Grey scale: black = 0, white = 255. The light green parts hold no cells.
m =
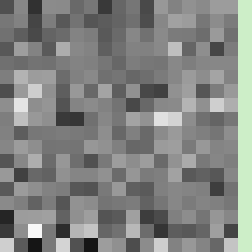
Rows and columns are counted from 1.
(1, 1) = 80
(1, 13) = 130
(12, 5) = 151
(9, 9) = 119
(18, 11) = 140
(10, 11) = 105
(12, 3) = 174
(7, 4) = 144
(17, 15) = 101
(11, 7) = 151
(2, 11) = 77
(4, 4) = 90
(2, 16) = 140
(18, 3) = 21
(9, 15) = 112
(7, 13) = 145
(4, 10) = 130
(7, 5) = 94
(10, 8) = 142
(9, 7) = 112
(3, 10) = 135
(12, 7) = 81
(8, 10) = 72
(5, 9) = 103
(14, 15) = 128
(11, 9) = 128
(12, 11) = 157
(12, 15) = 121
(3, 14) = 122
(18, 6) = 81
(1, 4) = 139
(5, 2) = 107
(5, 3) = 115
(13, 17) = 134
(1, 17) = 156
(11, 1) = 134
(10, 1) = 129
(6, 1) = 126

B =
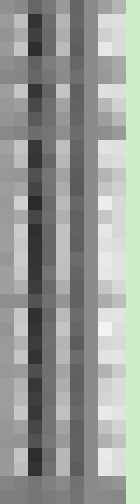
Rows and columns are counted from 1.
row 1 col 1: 144
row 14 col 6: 90
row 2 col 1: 155
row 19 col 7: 139
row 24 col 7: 139
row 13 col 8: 180
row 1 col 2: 136
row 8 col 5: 162
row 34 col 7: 139
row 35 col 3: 118
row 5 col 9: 169
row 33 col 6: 98
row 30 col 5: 192
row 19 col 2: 203
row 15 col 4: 108
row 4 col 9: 218
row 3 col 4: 106
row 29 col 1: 157
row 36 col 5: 128
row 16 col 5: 176
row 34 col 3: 50
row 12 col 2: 188
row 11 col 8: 226
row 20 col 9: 225
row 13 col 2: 150
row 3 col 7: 139
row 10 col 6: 109
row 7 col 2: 197
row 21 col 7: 139
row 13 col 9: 198
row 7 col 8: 224
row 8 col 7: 139
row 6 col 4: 118
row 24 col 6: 103
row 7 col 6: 96
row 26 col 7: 139

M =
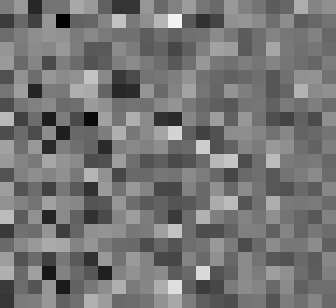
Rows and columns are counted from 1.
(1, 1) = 125
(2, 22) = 93
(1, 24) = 144
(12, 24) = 104
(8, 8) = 144
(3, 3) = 142
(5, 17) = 113
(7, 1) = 117
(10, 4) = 141
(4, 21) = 121
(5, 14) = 112
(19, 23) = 91
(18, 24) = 95
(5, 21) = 118
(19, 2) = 82
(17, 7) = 144
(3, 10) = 113
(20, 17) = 97
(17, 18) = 128
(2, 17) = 144
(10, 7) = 102
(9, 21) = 67
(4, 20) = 167
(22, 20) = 84
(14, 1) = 158
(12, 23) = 122
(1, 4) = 115
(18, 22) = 120
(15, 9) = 150
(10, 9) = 176
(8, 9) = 110
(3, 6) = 123
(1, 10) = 53
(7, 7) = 170
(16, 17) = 111
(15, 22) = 119

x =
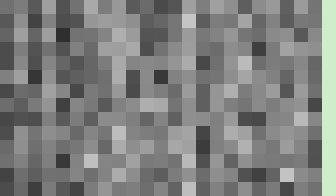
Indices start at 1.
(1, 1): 113
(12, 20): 122
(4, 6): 129
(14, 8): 149
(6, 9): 173
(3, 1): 100
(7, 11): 137
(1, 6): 114
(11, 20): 120
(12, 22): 123
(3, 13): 118
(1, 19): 140
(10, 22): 141
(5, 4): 133
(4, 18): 134
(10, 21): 149
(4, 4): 114
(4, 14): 157
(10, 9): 189
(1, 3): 89
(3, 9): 175
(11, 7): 141
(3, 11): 84
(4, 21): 162
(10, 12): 120
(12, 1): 112
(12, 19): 124
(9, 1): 71
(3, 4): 158
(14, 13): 99
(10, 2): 144
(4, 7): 106
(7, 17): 175
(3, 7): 116
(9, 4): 127
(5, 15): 72
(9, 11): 101
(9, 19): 73
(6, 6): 95
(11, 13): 167

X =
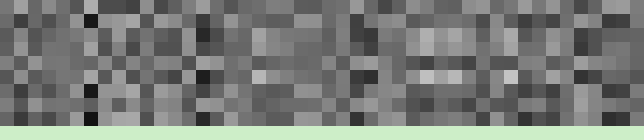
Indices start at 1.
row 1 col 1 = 118
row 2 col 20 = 93
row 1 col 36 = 105
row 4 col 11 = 125
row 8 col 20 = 100
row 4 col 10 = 73
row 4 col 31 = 169
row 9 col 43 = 129
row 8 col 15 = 151
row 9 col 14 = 110
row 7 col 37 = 89
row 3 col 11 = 114
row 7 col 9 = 148
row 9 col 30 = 91
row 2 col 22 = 145
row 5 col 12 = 133
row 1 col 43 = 99
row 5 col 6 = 107
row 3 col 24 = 95
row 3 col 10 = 91
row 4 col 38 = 110
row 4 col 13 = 81
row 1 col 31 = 125
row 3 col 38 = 86
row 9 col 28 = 141
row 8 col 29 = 107
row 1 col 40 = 148
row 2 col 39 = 85
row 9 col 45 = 55
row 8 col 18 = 124
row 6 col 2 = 141
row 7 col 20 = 89
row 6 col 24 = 97
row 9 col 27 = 107
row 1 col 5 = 111
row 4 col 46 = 103
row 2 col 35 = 76

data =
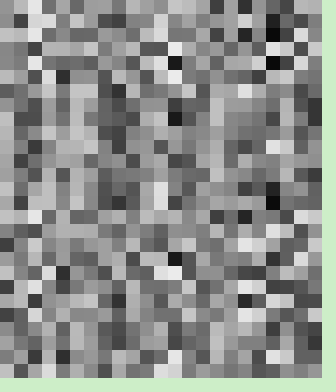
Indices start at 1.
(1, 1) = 148
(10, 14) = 130
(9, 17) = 135
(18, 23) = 201
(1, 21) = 70
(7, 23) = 106
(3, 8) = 154
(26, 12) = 109
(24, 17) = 165
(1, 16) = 63
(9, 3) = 77
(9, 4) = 154
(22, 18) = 41
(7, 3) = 153
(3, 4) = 109
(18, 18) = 228
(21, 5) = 70
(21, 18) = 228
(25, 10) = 108
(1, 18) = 49
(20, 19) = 64
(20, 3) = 100
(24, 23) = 69
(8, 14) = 101
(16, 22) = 218
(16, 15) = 168
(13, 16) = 192
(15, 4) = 191
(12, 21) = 165
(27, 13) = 210
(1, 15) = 164
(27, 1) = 192
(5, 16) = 98
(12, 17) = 107
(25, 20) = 96
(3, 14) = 119
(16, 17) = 108
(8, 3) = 79
